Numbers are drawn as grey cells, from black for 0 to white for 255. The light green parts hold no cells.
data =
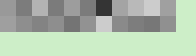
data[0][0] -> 153
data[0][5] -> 123
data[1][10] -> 144
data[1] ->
[159, 142, 131, 142, 116, 146, 204, 138, 125, 119, 144]
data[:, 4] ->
[157, 116]
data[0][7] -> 164
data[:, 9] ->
[204, 119]

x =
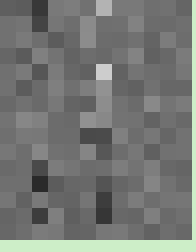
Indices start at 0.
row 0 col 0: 95
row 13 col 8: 102
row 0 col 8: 121
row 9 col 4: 111
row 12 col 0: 118
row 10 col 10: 104
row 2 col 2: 110
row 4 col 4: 103
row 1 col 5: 139
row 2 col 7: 107
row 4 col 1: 122
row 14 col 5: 101
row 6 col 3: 120
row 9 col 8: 119
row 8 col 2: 120
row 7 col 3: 108
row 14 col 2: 123
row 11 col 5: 104
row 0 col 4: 125
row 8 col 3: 108
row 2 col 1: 122
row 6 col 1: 113
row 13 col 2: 61
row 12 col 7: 109
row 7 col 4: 106
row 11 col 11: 105
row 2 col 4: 104
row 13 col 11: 112
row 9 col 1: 110
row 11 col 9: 133
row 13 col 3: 127
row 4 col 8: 116
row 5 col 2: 107
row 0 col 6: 179
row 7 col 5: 145
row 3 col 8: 131
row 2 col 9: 100
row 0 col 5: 113

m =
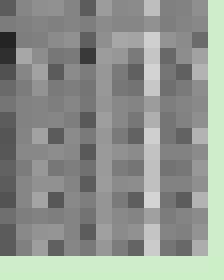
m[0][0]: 92
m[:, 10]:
[128, 126, 146, 104, 117, 112, 126, 117, 117, 130, 114, 129, 115, 125, 131, 116]
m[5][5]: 117
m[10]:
[98, 124, 153, 119, 127, 113, 154, 124, 117, 191, 114, 118, 152]
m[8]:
[84, 132, 162, 90, 139, 122, 150, 123, 98, 207, 117, 98, 179]
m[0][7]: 137
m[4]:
[81, 133, 162, 90, 139, 124, 150, 123, 97, 211, 117, 97, 178]
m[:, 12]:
[143, 135, 108, 162, 178, 142, 137, 143, 179, 139, 152, 143, 179, 140, 146, 173]
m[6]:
[116, 130, 131, 127, 134, 118, 148, 135, 132, 156, 126, 131, 137]
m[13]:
[112, 126, 130, 127, 131, 114, 148, 137, 131, 160, 125, 131, 140]
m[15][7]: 124
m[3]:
[48, 168, 142, 119, 123, 56, 157, 150, 122, 198, 104, 141, 162]
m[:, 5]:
[92, 126, 97, 56, 124, 117, 118, 89, 122, 89, 113, 93, 126, 114, 92, 120]
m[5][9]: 199
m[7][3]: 134
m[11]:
[92, 134, 144, 144, 132, 93, 157, 139, 141, 191, 129, 129, 143]
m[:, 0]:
[92, 125, 36, 48, 81, 105, 116, 92, 84, 86, 98, 92, 83, 112, 91, 91]
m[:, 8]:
[139, 134, 164, 122, 97, 115, 132, 119, 98, 140, 117, 141, 94, 131, 145, 99]
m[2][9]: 206
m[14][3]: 149
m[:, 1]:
[134, 128, 127, 168, 133, 125, 130, 130, 132, 136, 124, 134, 134, 126, 137, 128]
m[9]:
[86, 136, 135, 141, 136, 89, 155, 145, 140, 193, 130, 130, 139]
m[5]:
[105, 125, 147, 123, 127, 117, 152, 118, 115, 199, 112, 122, 142]
